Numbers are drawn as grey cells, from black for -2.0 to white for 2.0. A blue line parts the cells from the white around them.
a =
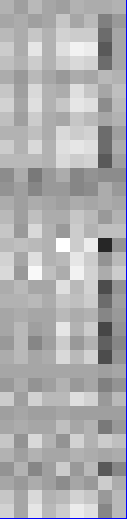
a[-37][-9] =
0.8
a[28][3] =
0.9
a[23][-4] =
0.8
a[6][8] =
1.0
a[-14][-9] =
0.6
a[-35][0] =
0.9
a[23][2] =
0.5
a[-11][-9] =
0.6
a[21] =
[0.8, 0.8, 0.9, 0.7, 1.1, 1.0, 1.2, -0.3, 0.5]
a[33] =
[0.3, 0.8, 0.1, 0.5, 1.2, 0.4, 0.9, -0.6, 0.1]
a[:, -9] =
[0.8, 0.6, 0.9, 1.2, 1.0, 0.7, 1.1, 1.3, 1.0, 0.8, 1.2, 0.9, 0.2, 0.3, 0.7, 0.9, 1.1, 0.9, 1.3, 1.4, 0.7, 0.8, 0.6, 0.6, 0.4, 0.7, 0.6, 0.4, 1.2, 0.5, 0.6, 1.1, 0.8, 0.3, 0.6, 1.1, 1.3]
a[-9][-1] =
0.9
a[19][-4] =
1.8
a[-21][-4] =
1.2
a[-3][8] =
0.7
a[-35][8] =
0.6
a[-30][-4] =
1.6
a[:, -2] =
[0.7, 0.0, -0.3, -0.6, -0.3, 0.9, 0.6, 0.2, 0.6, -0.3, -0.3, -0.6, 0.2, 0.7, 0.7, 0.4, 1.0, -1.4, 0.3, 0.7, -0.8, -0.3, 0.1, -0.9, -0.5, -0.8, 0.5, 0.0, 0.4, 0.5, -0.1, 1.2, 0.6, -0.6, 1.2, 0.4, 0.1]
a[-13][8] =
0.1
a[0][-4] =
0.8
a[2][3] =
0.8
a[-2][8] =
0.9
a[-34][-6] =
0.8
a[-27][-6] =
0.8
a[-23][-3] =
0.6
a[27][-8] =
0.7
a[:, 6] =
[0.7, 0.9, 1.2, 1.7, 1.3, 0.6, 1.1, 1.5, 0.9, 1.3, 1.5, 1.3, 0.3, 0.2, 0.6, 0.9, 0.8, 1.7, 1.2, 1.3, 1.3, 1.2, 0.8, 1.2, 0.8, 1.3, 0.6, 0.6, 1.3, 0.5, 0.8, 0.8, 0.7, 0.9, 0.4, 1.1, 1.5]
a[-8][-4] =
0.5
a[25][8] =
0.3
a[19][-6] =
1.0
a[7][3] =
0.8

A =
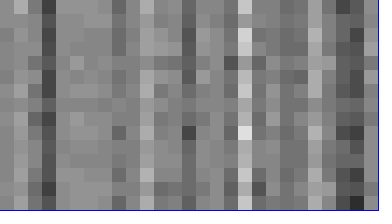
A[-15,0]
0.2
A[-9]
[0.2, 0.5, -0.2, -0.9, 0.2, 0.3, 0.3, 0.2, -0.1, 0.1, 0.7, -0.1, 0.1, -0.3, 0.0, 0.1, -0.3, 1.1, -0.2, 0.3, -0.2, 0.0, 0.7, -0.1, -0.6, -0.8, 0.0]
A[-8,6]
0.1
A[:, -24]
[-1.0, -0.7, -0.9, -0.8, -0.6, -0.9, -0.9, -0.5, -0.9, -0.7, -0.6, -0.7, -0.7, -1.0, -0.7]
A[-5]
[0.1, 0.3, 0.1, -0.6, 0.1, 0.2, 0.2, 0.1, 0.0, 0.0, 0.4, 0.2, 0.1, -0.4, 0.2, 0.1, -0.1, 0.7, 0.1, 0.2, -0.2, -0.2, 0.5, -0.1, -0.3, -0.7, 0.2]
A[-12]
[0.1, 0.2, 0.2, -0.8, 0.2, 0.1, 0.1, 0.1, -0.3, 0.1, 0.5, 0.4, 0.3, -0.6, 0.3, 0.2, -0.1, 1.1, 0.1, -0.1, -0.3, -0.3, 0.6, -0.1, -0.6, -0.7, 0.5]
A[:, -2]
[-0.6, -0.5, -0.9, -0.7, -0.6, -0.8, -0.8, -0.4, -0.6, -1.0, -0.7, -0.4, -1.0, -0.7, -1.3]
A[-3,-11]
-0.3
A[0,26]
0.2
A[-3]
[0.1, 0.5, -0.1, -0.7, 0.3, 0.3, 0.2, 0.2, -0.3, 0.1, 0.8, 0.1, 0.1, -0.3, 0.1, 0.2, -0.3, 1.1, -0.3, 0.1, -0.3, -0.1, 0.7, -0.1, -0.7, -1.0, 0.2]
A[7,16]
0.0
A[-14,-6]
-0.1
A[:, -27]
[0.2, 0.2, 0.0, 0.1, 0.1, 0.0, 0.2, 0.1, 0.2, 0.1, 0.1, 0.1, 0.1, 0.2, 0.1]
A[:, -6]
[-0.2, -0.1, -0.2, -0.3, 0.0, -0.4, 0.0, -0.2, 0.1, -0.1, -0.2, -0.2, -0.1, 0.1, -0.1]
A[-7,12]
0.0
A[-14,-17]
0.4
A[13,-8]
0.2
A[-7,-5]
0.4
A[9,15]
0.2
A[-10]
[0.0, 0.3, 0.2, -0.9, 0.2, 0.1, 0.2, 0.1, -0.2, 0.0, 0.6, 0.3, 0.2, -0.6, 0.4, 0.1, -0.2, 0.9, -0.1, 0.0, -0.3, -0.4, 0.7, 0.0, -0.5, -0.8, 0.4]
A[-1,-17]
0.7
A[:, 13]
[-0.4, -0.5, -0.7, -0.6, -0.5, -0.6, -0.3, -0.1, -0.3, -0.9, -0.4, -0.3, -0.3, -0.3, -0.5]
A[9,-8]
0.0
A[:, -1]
[0.2, 0.1, 0.3, 0.5, -0.1, 0.4, 0.0, 0.1, -0.1, 0.2, 0.2, 0.2, 0.2, -0.1, 0.2]
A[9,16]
-0.4
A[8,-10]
0.8
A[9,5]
0.3
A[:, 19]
[0.0, 0.0, -0.1, -0.1, 0.2, 0.0, 0.3, 0.2, 0.4, 0.0, 0.2, 0.1, 0.1, 0.2, -0.1]
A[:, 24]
[-0.9, -0.4, -0.4, -0.6, -0.5, -0.5, -0.6, -0.3, -0.5, -0.8, -0.3, -0.4, -0.7, -0.6, -0.8]
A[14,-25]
-0.2
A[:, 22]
[0.5, 0.5, 0.8, 0.6, 0.5, 0.7, 0.7, 0.2, 0.4, 0.8, 0.5, 0.4, 0.7, 0.5, 0.7]

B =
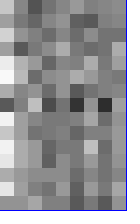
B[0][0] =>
1.1
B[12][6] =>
0.1
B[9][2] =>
-0.2
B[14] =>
[0.3, 0.3, 0.6, 0.0, 0.0, -0.6, -0.1, -0.6, 0.3]
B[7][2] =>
1.0
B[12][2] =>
0.2
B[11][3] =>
-0.5
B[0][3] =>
-0.2
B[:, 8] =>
[0.2, 0.1, -0.2, 0.7, 0.5, -0.1, 0.1, 0.5, 0.3, 0.4, 0.4, 0.3, 0.1, 0.6, 0.3]
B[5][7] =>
0.0
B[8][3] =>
-0.1
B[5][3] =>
0.2
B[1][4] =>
0.3
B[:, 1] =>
[0.1, -0.1, 0.3, -0.6, 0.8, 0.9, 0.1, 0.0, 0.5, 0.5, 0.7, 0.7, 0.4, 0.5, 0.3]
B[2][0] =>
1.3
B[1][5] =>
-0.5
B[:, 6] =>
[0.0, -0.6, 0.2, -0.3, 0.7, 0.4, -0.2, 0.3, 0.6, 0.0, 1.0, 0.4, 0.1, 0.4, -0.1]
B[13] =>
[1.6, 0.5, 0.0, -0.2, 0.4, -0.5, 0.4, -0.1, 0.6]
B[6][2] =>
0.3
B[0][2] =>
-0.7
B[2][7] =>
-0.2
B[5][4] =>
0.3
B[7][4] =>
-0.2
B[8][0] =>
1.8
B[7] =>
[-0.6, 0.0, 1.0, -0.8, -0.2, -1.2, 0.3, -1.3, 0.5]
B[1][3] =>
0.1
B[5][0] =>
1.9
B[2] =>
[1.3, 0.3, 0.0, -0.3, 0.1, -0.3, 0.2, -0.2, -0.2]
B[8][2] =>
0.1

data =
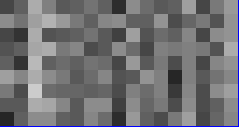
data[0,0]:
-0.9
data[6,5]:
-0.4
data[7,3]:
0.6
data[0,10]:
-0.3
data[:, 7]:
[-0.5, 0.1, -0.6, -0.6, -0.3, 0.1, -0.4, 0.2, -0.3]
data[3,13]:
0.0
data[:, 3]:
[0.0, 0.8, -0.7, 0.7, -0.5, 0.2, -0.3, 0.6, 0.2]
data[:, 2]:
[0.7, 0.5, 0.7, 0.6, 0.9, 0.7, 1.2, 0.7, 0.2]
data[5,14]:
-0.6
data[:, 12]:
[-0.5, -0.8, -0.5, -0.1, -0.8, -1.4, -1.1, -0.8, -0.1]
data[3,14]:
-0.1
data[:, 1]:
[-0.5, -0.2, -1.2, -0.5, -1.2, 0.1, -0.8, -0.6, -0.5]
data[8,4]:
-0.5
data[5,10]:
0.3
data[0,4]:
-0.6
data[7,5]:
-0.6
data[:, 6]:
[-0.2, -0.5, -0.2, -0.8, -0.2, -0.3, -0.5, 0.2, 0.1]
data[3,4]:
-0.1
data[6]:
[-0.1, -0.8, 1.2, -0.3, -0.4, -0.4, -0.5, -0.4, -0.8, 0.0, -0.3, 0.0, -1.1, 0.1, -0.8, 0.2, 0.5]
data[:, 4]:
[-0.6, 0.4, -0.6, -0.1, -0.3, -0.1, -0.4, 0.1, -0.5]
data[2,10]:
-0.7
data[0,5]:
-0.5
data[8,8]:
-1.3
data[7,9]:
0.2
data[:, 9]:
[0.2, -0.5, 0.5, -0.3, 0.4, -0.6, 0.0, 0.2, 0.4]
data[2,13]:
0.1
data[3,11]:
0.0
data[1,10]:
-0.5
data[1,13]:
-0.4
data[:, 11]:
[-0.6, 0.3, -0.3, 0.0, -0.1, 0.0, 0.0, -0.1, -0.8]

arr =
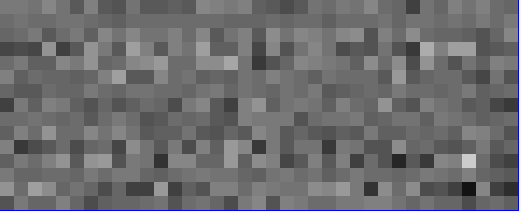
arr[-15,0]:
-0.1
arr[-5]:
[0.0, -1.1, -0.8, -0.6, -0.3, -0.8, -0.4, -0.3, -0.9, 0.2, -0.2, -0.6, -0.1, -0.8, 0.0, -0.5, 0.4, 0.1, -1.1, -0.1, -0.6, -0.2, -0.2, -1.1, -0.1, -0.2, -0.7, -0.7, 0.2, -0.4, -0.3, -0.6, -0.7, -0.5, -0.1, -0.6, -0.4]
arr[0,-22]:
0.0
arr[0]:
[-0.1, -0.1, -0.2, 0.1, -0.2, -0.6, 0.0, -0.6, -0.7, -0.2, -0.6, -0.6, -0.5, -0.6, 0.1, 0.0, -0.1, 0.0, -0.5, -0.6, -0.8, -0.6, -0.2, -0.3, -0.1, -0.2, 0.1, -0.3, -0.4, -1.0, -0.2, -0.4, 0.0, -0.2, 0.0, -0.3, -0.4]
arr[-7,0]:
-0.3
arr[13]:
[0.3, -0.3, 0.5, 0.2, -0.4, -0.2, -0.4, -0.8, -0.4, -1.0, -1.0, 0.4, -1.0, -0.5, -0.7, 0.0, 0.0, -0.3, 0.0, -0.1, -0.2, -0.2, 0.2, 0.1, 0.4, -0.1, -1.2, 0.2, -0.3, 0.2, -0.8, -0.7, -1.0, -1.7, 0.1, -1.0, -1.3]
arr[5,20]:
-0.2
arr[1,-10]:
-0.2
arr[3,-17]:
-0.7
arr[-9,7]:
-0.3
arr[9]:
[-0.5, 0.0, -0.3, 0.3, -0.3, -0.3, 0.1, -0.2, 0.1, -0.2, -0.6, -0.5, -0.5, -0.2, -0.6, -0.7, -0.4, -0.6, 0.1, -0.1, -0.6, -0.4, -0.6, -0.7, -0.5, -0.6, -0.1, -0.5, -0.5, -0.3, -0.4, -0.3, -0.5, 0.1, 0.0, -0.3, -0.7]
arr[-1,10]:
-0.3
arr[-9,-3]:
-0.5
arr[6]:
[-0.4, -0.6, -0.6, -0.3, -0.4, -0.4, -0.1, -0.3, -0.4, -0.2, -0.2, -0.3, -0.3, -0.4, -0.2, -0.1, -0.4, -0.2, -0.3, -0.4, -0.2, -0.3, -0.1, -0.6, -0.5, -0.4, -0.3, -0.4, -0.1, -0.3, -0.3, -0.4, -0.3, -0.1, -0.5, -0.4, -0.3]
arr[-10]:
[0.0, -0.5, -0.3, -0.4, -0.4, -0.5, -0.4, 0.0, 0.5, -0.6, -0.6, 0.1, -0.3, -0.2, -0.5, -0.4, -0.5, -0.2, -0.3, 0.0, -0.2, -0.3, -0.5, -0.2, -0.3, -0.3, -0.3, -0.6, 0.4, -0.6, -0.4, -0.3, -0.3, -0.6, -0.9, -0.2, -0.7]
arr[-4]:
[-0.5, -0.1, -0.3, 0.0, 0.3, -0.6, 0.3, 0.4, -0.7, -0.1, -0.2, -1.2, 0.1, 0.1, -0.4, -0.4, 0.4, -0.5, 0.2, 0.0, -0.9, -0.6, 0.0, -0.6, 0.0, -1.0, -0.3, -0.7, -1.4, -0.6, -1.1, 0.1, 0.0, 1.2, -0.3, -0.8, -1.0]
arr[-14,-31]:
-0.3
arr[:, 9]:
[-0.2, -0.3, 0.1, 0.5, 0.1, -0.6, -0.2, -0.5, -0.3, -0.2, 0.2, -0.1, -0.1, -1.0, -0.4]
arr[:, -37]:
[-0.1, -0.3, -0.4, -0.9, -0.3, 0.0, -0.4, -1.0, -0.3, -0.5, 0.0, -0.5, -0.1, 0.3, -0.7]
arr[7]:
[-1.0, -0.1, -0.5, 0.0, -0.1, -0.5, -0.7, -0.4, -0.7, -0.5, -0.3, -0.4, -0.8, -0.1, 0.1, -0.6, -1.0, 0.0, 0.3, -0.5, -0.2, -0.1, -0.2, -0.5, 0.0, -0.3, -0.4, 0.3, -0.5, -0.7, 0.0, -0.2, -0.3, -0.6, -0.5, -0.9, -1.1]
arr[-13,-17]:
-0.2
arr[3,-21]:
-0.5
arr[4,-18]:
-0.7
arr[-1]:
[-0.7, -0.1, -0.4, -0.4, 0.0, -0.4, -0.8, -0.5, -0.4, -0.4, -0.3, -0.2, -0.7, -0.3, -0.2, -0.4, -0.8, -0.1, 0.1, -0.7, 0.0, -0.1, -0.3, -0.3, -0.1, -0.1, 0.0, 0.0, -0.2, -0.4, -0.2, -0.4, -0.4, -0.8, -0.4, -0.3, -0.5]
